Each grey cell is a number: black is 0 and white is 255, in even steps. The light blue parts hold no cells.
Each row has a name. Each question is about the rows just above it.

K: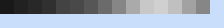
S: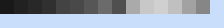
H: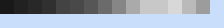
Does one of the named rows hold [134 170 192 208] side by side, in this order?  no
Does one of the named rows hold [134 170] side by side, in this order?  yes
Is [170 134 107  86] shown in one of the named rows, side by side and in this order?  no
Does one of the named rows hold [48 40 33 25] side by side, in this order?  no
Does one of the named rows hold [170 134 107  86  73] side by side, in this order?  no
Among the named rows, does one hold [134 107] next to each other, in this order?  no
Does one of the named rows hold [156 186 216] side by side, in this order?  no

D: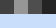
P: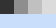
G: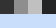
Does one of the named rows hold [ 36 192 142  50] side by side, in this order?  no
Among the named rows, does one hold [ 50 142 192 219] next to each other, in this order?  yes

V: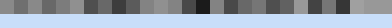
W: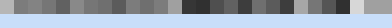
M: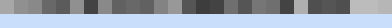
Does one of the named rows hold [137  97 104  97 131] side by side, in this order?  yes
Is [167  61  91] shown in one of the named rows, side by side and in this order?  no
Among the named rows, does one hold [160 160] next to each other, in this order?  yes

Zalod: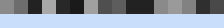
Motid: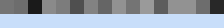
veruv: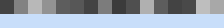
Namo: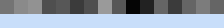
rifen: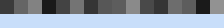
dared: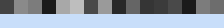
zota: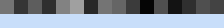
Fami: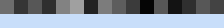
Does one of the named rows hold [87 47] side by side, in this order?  yes
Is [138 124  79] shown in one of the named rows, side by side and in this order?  yes

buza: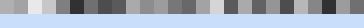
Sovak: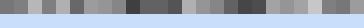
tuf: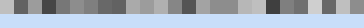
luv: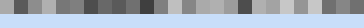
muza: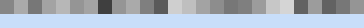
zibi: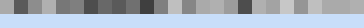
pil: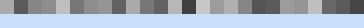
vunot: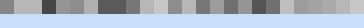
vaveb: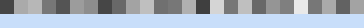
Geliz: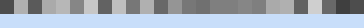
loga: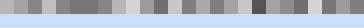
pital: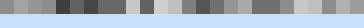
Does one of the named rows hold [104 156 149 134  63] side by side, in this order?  yes
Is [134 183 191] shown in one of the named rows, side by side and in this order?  no
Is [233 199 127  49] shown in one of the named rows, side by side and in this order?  yes
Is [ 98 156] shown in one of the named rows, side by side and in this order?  yes
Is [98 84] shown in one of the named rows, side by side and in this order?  yes
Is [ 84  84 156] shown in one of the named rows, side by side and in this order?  no
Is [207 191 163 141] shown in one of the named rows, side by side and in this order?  yes

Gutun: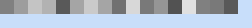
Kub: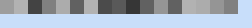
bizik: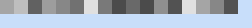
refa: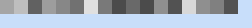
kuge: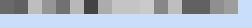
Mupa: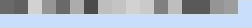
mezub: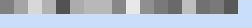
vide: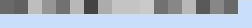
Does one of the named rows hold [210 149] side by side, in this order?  yes
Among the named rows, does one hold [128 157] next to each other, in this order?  yes
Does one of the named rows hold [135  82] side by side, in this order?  yes
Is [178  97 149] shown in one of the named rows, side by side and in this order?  no
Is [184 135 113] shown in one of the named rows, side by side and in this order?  no

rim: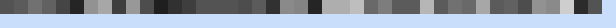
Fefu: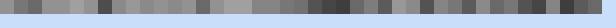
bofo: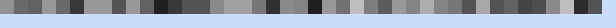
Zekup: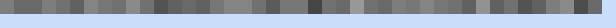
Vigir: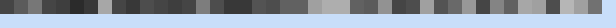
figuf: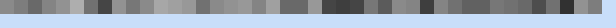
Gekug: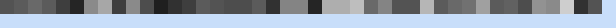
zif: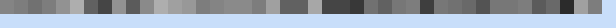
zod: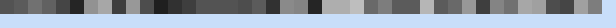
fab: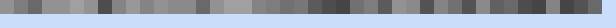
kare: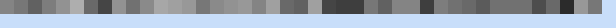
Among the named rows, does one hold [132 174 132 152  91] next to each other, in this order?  no
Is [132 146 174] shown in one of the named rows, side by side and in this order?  yes
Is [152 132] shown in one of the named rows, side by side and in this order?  yes
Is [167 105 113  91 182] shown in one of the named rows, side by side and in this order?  no
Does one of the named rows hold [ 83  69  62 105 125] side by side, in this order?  yes
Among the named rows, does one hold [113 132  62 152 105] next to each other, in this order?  no
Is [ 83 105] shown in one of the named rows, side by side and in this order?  yes

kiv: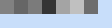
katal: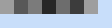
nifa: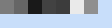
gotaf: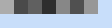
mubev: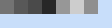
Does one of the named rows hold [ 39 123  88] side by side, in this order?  no
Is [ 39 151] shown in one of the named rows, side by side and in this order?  yes
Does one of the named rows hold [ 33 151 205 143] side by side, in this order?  no
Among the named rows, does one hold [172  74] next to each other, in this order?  yes
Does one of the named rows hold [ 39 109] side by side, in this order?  yes
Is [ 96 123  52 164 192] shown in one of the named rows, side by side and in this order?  no
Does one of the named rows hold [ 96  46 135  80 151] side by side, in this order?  yes

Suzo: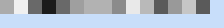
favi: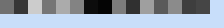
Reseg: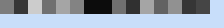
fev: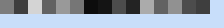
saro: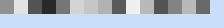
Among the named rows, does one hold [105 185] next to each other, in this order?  no
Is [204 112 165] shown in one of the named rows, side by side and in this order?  yes
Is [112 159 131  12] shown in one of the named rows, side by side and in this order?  no
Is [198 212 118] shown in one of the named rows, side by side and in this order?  no
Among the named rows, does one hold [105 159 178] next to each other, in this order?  yes
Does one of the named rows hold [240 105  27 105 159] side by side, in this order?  yes

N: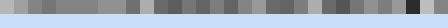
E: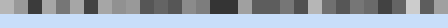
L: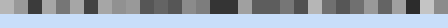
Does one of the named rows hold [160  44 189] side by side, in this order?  no
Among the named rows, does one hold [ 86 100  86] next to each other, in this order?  yes
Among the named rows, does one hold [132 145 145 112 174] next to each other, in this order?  yes
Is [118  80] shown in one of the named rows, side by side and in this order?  yes
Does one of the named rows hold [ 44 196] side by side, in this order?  yes
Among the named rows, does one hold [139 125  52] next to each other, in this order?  yes

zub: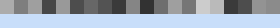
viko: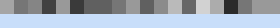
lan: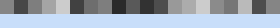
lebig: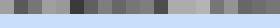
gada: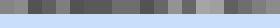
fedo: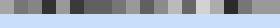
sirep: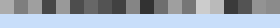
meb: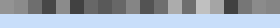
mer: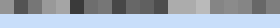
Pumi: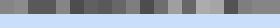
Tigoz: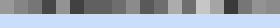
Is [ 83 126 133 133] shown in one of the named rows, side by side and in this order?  yes
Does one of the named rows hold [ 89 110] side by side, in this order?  yes
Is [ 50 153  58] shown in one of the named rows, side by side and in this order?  yes
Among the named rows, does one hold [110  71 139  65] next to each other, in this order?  yes
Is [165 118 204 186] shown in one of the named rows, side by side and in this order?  no
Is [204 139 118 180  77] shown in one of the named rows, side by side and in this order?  no

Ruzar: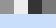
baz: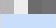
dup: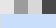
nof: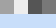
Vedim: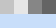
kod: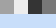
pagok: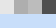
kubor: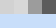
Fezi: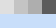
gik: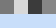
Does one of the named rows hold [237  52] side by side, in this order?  yes
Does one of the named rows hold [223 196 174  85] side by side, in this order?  no
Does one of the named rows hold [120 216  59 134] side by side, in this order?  yes

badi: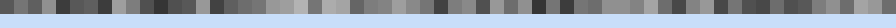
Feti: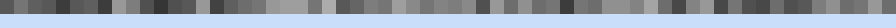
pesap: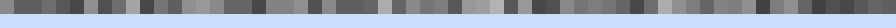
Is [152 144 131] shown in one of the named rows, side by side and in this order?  no
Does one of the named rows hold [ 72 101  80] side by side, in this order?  no
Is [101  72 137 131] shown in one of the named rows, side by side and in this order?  no
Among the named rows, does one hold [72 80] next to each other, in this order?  yes

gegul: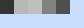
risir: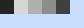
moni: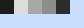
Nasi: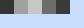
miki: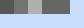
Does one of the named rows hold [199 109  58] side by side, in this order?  yes
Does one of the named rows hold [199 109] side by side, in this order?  yes
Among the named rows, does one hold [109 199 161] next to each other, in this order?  no

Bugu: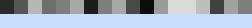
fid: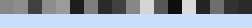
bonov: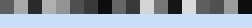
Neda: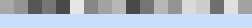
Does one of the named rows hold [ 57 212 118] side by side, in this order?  yes
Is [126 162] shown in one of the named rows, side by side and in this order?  no
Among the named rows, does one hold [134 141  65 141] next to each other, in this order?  yes

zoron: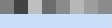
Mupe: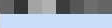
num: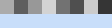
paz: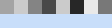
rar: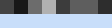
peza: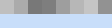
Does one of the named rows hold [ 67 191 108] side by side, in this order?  yes
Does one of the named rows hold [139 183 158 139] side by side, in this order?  yes
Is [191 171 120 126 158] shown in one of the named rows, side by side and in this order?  yes
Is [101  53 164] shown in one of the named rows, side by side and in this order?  yes
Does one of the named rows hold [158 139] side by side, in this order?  yes
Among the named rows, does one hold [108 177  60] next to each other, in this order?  yes
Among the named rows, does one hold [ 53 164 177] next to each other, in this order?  yes

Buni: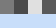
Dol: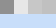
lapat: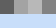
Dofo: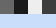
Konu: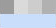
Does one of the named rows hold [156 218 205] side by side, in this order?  yes
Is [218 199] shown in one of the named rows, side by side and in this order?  no
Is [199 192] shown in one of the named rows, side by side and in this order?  yes
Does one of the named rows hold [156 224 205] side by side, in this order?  no

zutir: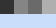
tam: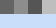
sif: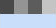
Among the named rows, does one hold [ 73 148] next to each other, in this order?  yes
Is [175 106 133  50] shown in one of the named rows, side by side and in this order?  no

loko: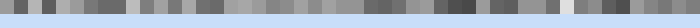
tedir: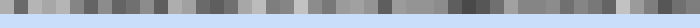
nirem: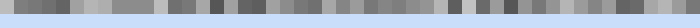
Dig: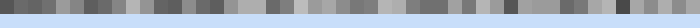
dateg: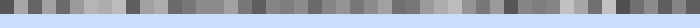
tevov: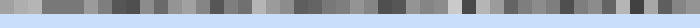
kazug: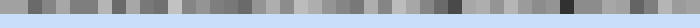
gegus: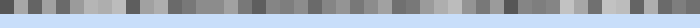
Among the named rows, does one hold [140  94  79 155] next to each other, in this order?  yes
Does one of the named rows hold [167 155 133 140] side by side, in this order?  yes
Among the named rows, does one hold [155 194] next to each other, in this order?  no
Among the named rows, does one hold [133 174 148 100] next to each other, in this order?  no

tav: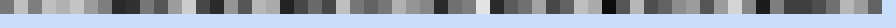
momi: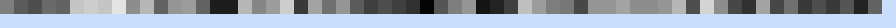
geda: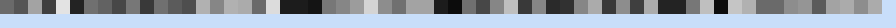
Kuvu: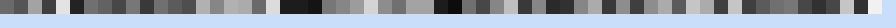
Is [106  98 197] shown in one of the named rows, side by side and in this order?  yes
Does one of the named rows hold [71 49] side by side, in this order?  yes

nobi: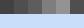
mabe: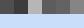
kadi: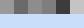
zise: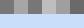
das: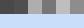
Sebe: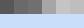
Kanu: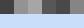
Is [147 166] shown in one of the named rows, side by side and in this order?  yes
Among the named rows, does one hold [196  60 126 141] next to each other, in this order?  no
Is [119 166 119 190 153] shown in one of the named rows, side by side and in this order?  no
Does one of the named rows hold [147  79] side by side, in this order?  yes

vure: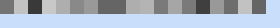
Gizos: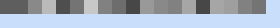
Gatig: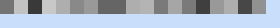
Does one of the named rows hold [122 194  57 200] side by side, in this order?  no
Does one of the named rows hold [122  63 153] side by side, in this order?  yes

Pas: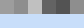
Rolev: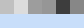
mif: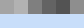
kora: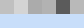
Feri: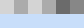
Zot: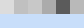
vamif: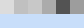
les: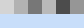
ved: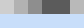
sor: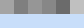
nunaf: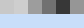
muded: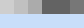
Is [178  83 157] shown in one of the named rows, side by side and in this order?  no
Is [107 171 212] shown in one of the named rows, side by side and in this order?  no

